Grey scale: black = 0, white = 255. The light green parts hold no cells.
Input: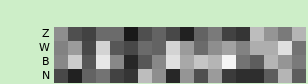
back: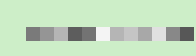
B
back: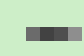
Z
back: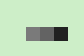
Z
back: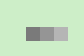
B
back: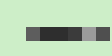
N
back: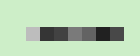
Z

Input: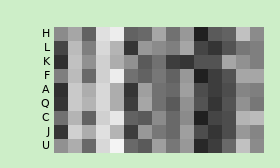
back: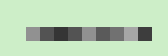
Q
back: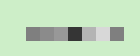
L
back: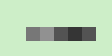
Q

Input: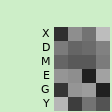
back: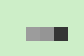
G
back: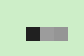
G
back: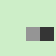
G
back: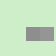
E
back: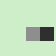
X

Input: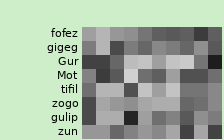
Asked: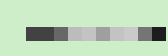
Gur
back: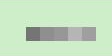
fofez
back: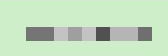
tifil

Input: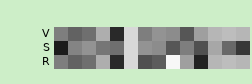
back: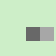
S
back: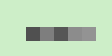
S
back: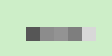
V
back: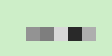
V
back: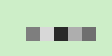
V
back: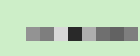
V

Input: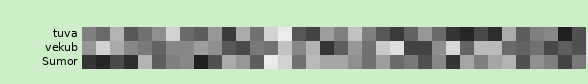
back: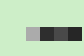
tuva
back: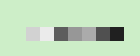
Sumor
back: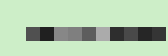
tuva
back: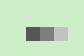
tuva
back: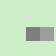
tuva
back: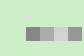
vekub
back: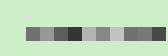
vekub

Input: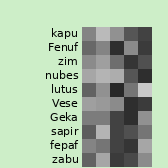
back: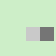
lutus
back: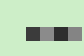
Fenuf
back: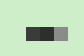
Vese

